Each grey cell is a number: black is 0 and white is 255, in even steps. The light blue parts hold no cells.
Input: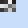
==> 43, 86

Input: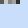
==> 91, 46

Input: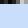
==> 21, 163

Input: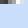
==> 75, 225

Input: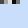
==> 72, 111

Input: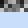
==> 22, 78

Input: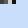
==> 63, 20
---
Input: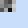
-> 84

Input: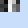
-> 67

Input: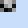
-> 117

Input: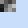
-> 21

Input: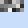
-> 76

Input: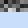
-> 133
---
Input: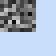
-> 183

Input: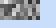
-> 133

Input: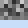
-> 141

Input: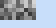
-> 70

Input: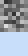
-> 103

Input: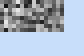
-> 132

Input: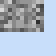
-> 84
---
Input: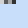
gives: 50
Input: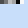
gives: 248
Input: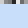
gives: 162
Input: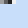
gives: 240
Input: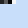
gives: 245
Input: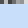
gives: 220
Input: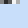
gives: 174
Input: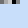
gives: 128
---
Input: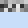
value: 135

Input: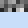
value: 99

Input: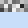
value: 133

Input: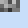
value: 161

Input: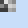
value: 225

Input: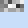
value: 177
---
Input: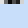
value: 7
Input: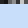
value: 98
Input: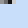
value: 20
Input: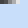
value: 135
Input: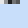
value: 32
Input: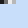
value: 236
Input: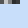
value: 129
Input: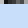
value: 46
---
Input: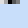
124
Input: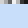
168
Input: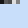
91
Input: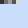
114
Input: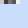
117
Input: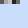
104
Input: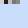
135
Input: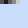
97
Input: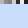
139
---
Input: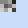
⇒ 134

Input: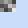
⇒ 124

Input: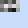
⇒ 103

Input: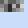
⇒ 94

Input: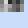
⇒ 121

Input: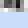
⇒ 182

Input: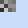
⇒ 86
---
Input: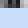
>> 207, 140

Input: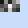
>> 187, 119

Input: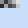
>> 224, 41

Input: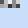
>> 211, 168

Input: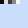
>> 247, 11

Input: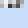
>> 164, 177

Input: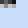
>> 17, 198

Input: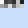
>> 33, 163

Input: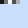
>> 172, 23

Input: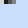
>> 131, 214
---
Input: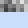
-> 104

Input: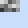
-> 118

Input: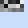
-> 139

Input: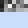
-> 138

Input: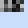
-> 90

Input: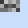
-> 143

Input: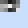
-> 43
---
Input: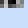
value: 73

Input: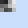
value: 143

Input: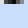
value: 40

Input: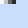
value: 249

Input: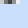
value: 119

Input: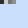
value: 46

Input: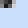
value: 138

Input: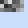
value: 100

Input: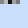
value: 188
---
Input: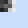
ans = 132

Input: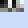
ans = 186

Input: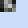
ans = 127

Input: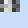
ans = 55

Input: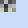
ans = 76

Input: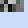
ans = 96

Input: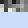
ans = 149
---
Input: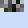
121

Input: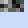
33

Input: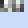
70

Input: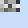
183

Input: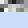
117

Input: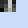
52

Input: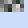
132

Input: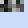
38
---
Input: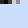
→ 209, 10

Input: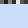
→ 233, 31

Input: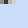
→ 209, 59

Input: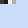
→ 240, 27

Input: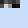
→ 214, 7

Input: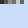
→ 201, 47

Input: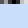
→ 222, 1
